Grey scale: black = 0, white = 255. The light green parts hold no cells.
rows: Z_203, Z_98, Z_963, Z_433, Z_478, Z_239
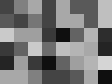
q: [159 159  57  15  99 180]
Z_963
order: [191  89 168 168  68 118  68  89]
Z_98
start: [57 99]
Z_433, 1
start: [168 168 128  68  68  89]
Z_239, 1
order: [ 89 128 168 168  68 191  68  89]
Z_203

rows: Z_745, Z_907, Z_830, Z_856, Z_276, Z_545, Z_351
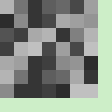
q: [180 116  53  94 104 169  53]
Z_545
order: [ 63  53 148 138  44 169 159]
Z_276
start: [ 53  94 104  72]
Z_745, 3
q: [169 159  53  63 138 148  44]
Z_276
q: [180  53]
Z_830

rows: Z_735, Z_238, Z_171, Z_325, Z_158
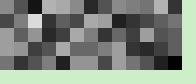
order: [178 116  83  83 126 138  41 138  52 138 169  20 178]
Z_735
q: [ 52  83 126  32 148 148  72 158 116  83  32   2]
Z_158
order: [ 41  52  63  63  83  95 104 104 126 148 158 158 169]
Z_325
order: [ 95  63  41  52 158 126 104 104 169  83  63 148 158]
Z_325

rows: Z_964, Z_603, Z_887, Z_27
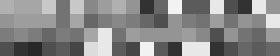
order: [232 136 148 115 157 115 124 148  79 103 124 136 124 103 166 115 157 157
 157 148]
Z_603
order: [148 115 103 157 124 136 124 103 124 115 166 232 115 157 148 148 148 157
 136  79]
Z_887
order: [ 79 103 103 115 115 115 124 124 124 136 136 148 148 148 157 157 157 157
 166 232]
Z_603
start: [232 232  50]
Z_27, 14
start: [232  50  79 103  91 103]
Z_27, 15
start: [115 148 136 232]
Z_603, 17
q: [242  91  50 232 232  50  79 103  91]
Z_27

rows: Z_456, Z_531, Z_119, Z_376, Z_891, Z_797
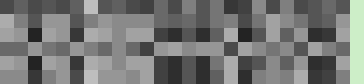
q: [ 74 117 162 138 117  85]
Z_531
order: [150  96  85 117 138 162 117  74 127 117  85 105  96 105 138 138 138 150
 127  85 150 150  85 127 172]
Z_531
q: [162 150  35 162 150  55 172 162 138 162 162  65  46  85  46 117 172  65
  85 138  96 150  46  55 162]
Z_891

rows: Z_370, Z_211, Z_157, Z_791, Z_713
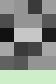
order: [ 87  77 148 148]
Z_211
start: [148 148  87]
Z_211, 2
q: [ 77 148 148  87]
Z_211
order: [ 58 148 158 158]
Z_370
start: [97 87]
Z_713, 1

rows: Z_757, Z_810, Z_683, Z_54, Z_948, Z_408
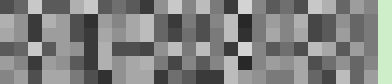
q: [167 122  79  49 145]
Z_408
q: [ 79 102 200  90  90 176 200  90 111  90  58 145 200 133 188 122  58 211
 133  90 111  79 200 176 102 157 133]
Z_757
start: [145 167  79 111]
Z_948, 21
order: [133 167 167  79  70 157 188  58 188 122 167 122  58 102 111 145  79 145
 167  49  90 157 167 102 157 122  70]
Z_683

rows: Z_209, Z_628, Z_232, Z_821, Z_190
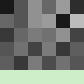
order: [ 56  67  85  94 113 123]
Z_821
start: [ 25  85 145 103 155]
Z_209, 1
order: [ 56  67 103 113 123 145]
Z_232
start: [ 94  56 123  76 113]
Z_190, 1

